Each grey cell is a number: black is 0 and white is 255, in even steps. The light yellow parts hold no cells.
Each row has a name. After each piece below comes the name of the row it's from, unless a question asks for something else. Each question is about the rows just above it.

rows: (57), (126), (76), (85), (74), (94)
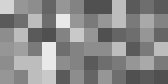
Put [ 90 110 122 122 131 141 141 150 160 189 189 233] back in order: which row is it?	(85)
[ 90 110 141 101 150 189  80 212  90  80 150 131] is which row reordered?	(57)
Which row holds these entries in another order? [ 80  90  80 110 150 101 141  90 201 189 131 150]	(94)
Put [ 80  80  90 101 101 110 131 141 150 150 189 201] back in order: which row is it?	(76)
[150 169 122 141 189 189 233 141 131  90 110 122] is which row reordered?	(74)
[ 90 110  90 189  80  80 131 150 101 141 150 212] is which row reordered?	(57)

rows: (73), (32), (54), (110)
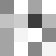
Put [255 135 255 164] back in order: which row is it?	(73)
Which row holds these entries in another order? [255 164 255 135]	(73)
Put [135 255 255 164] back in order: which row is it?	(73)
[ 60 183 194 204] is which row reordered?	(32)

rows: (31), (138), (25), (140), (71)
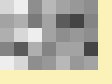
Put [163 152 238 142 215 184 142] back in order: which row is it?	(31)
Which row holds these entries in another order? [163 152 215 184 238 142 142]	(31)
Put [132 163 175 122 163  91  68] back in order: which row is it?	(138)
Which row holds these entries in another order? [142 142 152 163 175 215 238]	(25)
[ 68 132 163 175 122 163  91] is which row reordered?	(138)
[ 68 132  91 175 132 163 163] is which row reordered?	(140)

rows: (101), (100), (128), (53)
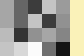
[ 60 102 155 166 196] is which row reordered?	(101)
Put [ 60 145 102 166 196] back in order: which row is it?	(100)

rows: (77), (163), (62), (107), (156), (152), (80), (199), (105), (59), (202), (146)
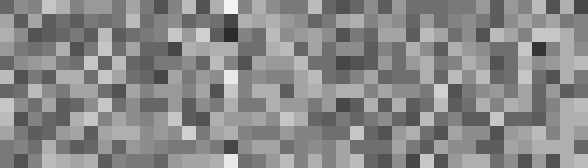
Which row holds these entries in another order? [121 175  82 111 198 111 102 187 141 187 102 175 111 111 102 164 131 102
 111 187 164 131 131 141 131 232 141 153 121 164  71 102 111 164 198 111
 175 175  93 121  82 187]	(152)
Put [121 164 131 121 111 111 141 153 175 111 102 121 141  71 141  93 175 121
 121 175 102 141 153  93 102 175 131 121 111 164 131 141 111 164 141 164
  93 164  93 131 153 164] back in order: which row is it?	(202)
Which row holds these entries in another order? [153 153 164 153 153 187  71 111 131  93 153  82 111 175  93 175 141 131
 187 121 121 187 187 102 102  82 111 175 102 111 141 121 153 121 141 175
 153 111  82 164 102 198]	(156)
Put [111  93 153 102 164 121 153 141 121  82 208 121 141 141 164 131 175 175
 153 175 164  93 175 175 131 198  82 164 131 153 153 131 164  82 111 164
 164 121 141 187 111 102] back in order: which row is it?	(80)
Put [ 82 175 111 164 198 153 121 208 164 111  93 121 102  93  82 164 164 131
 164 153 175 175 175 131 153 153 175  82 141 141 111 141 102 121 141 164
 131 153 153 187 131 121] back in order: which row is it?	(59)

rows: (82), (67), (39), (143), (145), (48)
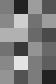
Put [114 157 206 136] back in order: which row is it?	(67)
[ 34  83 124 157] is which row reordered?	(82)

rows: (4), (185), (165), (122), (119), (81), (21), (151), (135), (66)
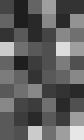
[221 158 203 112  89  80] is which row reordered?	(122)
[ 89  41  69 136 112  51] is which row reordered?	(165)
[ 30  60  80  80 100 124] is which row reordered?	(119)
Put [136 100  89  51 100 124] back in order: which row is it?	(81)
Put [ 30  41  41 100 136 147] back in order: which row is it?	(185)
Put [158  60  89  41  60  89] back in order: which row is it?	(135)

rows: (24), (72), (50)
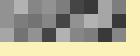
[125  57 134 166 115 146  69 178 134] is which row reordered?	(50)
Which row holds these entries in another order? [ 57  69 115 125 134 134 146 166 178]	(50)
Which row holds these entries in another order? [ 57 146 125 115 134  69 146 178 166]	(72)
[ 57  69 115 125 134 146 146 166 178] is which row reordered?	(72)

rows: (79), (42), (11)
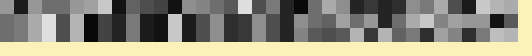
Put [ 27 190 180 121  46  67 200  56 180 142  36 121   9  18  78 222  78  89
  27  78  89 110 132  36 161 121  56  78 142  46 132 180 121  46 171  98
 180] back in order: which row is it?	(11)
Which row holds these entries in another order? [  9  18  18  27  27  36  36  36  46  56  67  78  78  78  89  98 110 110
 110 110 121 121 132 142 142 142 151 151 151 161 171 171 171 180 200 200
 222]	(79)
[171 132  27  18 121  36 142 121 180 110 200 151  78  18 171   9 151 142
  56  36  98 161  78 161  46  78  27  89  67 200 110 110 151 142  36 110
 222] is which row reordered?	(42)
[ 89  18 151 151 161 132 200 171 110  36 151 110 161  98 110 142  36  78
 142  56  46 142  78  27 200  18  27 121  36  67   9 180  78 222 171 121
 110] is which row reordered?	(42)

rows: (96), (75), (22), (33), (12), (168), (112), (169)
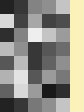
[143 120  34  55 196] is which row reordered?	(169)
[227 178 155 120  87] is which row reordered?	(168)
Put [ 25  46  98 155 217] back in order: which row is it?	(112)
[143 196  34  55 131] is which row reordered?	(96)
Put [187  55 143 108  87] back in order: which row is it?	(33)

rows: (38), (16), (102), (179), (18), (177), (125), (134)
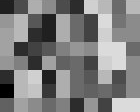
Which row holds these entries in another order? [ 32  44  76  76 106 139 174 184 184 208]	(38)
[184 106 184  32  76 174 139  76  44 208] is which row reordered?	(38)
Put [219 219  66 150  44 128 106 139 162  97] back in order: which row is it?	(134)
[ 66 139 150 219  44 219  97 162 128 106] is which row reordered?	(134)
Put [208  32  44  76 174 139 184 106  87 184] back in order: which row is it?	(177)

